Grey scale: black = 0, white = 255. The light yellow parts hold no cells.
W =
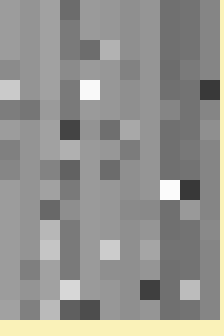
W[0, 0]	156
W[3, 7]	149
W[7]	[128, 148, 161, 176, 154, 151, 124, 149, 112, 120, 133]
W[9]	[156, 148, 161, 122, 154, 151, 143, 149, 251, 56, 133]
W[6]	[156, 148, 161, 68, 147, 111, 168, 149, 112, 115, 143]
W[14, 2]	161
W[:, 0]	[156, 156, 156, 139, 202, 125, 156, 128, 134, 156, 156, 156, 156, 156, 156, 161]
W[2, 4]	109
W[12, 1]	148
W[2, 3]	122
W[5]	[125, 118, 154, 122, 154, 151, 143, 149, 133, 115, 133]
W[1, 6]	143
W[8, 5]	108
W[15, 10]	133
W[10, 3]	142
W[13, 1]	127
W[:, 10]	[133, 133, 133, 133, 57, 133, 143, 133, 133, 133, 133, 137, 133, 133, 133, 133]
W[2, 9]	115
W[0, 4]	154
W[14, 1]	148
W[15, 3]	95
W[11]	[156, 148, 183, 122, 154, 151, 143, 149, 112, 115, 137]
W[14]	[156, 148, 161, 215, 154, 151, 143, 63, 112, 188, 133]
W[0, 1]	148
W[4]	[202, 148, 161, 122, 249, 151, 143, 149, 112, 115, 57]
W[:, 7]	[149, 149, 149, 149, 149, 149, 149, 149, 149, 149, 137, 149, 165, 149, 63, 149]
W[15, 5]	151
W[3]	[139, 148, 161, 139, 154, 151, 130, 149, 109, 122, 133]
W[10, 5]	151

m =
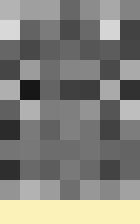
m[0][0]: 179
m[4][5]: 170
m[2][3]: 103
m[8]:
[46, 105, 93, 121, 105, 67, 101]
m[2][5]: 92
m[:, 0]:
[179, 216, 102, 70, 175, 96, 43, 117, 46, 148]
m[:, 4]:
[140, 105, 86, 134, 61, 147, 115, 115, 105, 151]
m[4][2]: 100
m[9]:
[148, 178, 156, 111, 151, 135, 161]
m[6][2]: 97
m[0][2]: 160
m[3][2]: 109
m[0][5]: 168
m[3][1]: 156
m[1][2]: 123
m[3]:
[70, 156, 109, 133, 134, 74, 170]

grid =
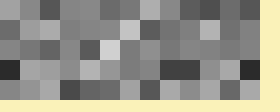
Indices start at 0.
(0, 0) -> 162
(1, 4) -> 133
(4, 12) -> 169
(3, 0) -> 43
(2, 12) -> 130
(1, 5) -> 136
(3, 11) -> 168
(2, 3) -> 135
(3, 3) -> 140
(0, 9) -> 92
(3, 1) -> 165
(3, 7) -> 132
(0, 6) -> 120
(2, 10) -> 130
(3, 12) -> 43
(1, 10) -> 179
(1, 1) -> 157
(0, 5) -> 107
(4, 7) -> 87
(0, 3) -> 133

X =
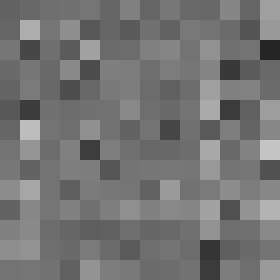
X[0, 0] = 98
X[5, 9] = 116
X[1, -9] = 101
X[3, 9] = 118
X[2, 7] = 128
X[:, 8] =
[120, 98, 133, 124, 96, 106, 70, 104, 119, 154, 136, 105, 115, 109]
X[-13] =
[101, 174, 118, 142, 87, 101, 90, 113, 98, 121, 115, 107, 84, 153]
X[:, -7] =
[101, 113, 128, 110, 108, 110, 116, 103, 118, 98, 128, 102, 110, 107]
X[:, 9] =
[105, 121, 115, 118, 109, 116, 112, 109, 118, 114, 133, 112, 108, 114]
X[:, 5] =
[102, 101, 107, 127, 121, 114, 114, 126, 86, 119, 126, 97, 107, 125]
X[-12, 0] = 117
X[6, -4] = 89
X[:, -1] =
[160, 153, 37, 105, 107, 157, 135, 197, 81, 135, 179, 137, 116, 154]
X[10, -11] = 128
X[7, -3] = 105
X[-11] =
[106, 117, 105, 137, 76, 127, 124, 110, 124, 118, 132, 57, 92, 105]
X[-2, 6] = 91
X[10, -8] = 143
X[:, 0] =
[98, 101, 117, 106, 100, 88, 102, 115, 120, 140, 99, 128, 142, 115]
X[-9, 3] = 108
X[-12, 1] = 71
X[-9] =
[88, 60, 113, 108, 113, 114, 137, 110, 106, 116, 170, 59, 96, 157]
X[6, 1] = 189
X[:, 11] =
[134, 107, 112, 57, 128, 59, 126, 105, 116, 141, 80, 110, 95, 125]
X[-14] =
[98, 104, 111, 113, 117, 102, 128, 101, 120, 105, 104, 134, 101, 160]
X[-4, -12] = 117
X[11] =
[128, 137, 108, 102, 94, 97, 111, 102, 105, 112, 147, 110, 112, 137]
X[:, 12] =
[101, 84, 115, 92, 130, 96, 100, 130, 118, 124, 147, 112, 106, 110]
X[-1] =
[115, 117, 114, 96, 147, 125, 121, 107, 109, 114, 59, 125, 110, 154]
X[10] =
[99, 135, 117, 128, 112, 126, 143, 128, 136, 133, 162, 80, 147, 179]

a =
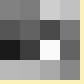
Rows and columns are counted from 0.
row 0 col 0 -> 129
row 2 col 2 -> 249
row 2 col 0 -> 26
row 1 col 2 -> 74
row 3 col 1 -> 183
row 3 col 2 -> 168

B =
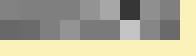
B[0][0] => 130
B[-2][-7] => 127
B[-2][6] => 54
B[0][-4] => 167
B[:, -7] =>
[127, 127]

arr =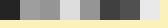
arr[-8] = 36
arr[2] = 149
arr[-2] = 80
